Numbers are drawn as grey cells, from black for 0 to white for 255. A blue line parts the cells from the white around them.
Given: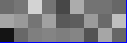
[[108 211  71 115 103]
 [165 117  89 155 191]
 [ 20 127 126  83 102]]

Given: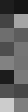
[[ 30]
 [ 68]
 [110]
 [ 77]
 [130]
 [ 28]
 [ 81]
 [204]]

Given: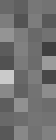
[[105 119]
 [125 125]
 [148 105]
 [ 92 110]
 [ 81 108]
 [202 125]
 [137 115]
 [ 93 114]
 [105 117]
 [ 88 114]]

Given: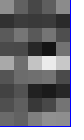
[[143  71 139]
 [ 49  57  42]
 [ 90  89  78]
 [ 74  39 114]
 [169 195 200]
 [ 84 111  74]
 [ 66  33  39]
 [ 79  56 116]
 [106 127 142]]

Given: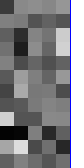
[[ 59 142 150]
 [128  83  84]
 [ 95 132 204]
 [113 141 209]
 [129 101  98]
 [ 89 127 152]
 [ 68 120  76]
 [ 83 122 126]
 [207  84 136]
 [  3 127  96]
 [166  74  39]
 [ 96 108 111]]

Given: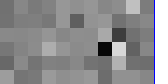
[[113 122 151 150 141 124]
 [114 127 151 147 114 136]
 [137 139 135 141  61 125]
 [119 140 149 142 215 135]
 [104 116 127 115 178 110]
 [157 121 143 152 145 135]]

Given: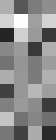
[[175 124]
 [210 159]
 [ 37 154]
 [136  56]
 [115 123]
 [173 123]
 [ 65 184]
 [128 139]
 [195 133]
 [119 172]]
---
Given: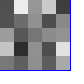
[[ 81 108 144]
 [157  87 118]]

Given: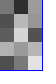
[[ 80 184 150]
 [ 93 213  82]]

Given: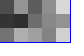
[[ 52  46 110]
 [114 174 159]]

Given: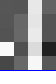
[[ 85 103 229]
 [ 83 104 234]]

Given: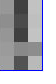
[[142  75 191]
 [150  64 195]]

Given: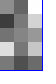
[[ 61 121 211]
 [115 133 152]]
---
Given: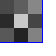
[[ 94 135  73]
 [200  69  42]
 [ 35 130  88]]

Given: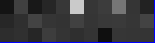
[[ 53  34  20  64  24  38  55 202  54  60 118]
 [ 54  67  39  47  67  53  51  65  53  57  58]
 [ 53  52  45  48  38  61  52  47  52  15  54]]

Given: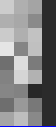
[[164  43 204 175]
 [138  43 175 168]
 [194  43 203 175]
 [192  43 229 133]
 [123  43 111 221]
 [178  43 130 213]
 [ 40  43 134 130]
 [120  43 110 153]
 [137  43 165 190]]

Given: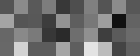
[[140  87  84 139  89 125  56  78 128  84]
 [ 17  99 164  85  88  61 147  94 120 158]
 [ 91 107 103 137 122  55  42 110 144  62]
 [ 68  96 104 210  92  92 165  94 227 188]]

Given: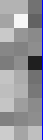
[[179 114 179]
 [246  98 164]
 [150 138 201]
 [130 142 135]
 [142  31 124]
 [172 113 196]
 [178 120 190]
 [158 139 197]
 [135 142 128]
 [165 191 204]]

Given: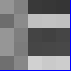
[[ 55  53 149 129  57]
 [194 192 109 139 192]
 [ 65  69 150 127  68]
 [ 71  72 150 124  70]
 [202 205 111 135 209]]
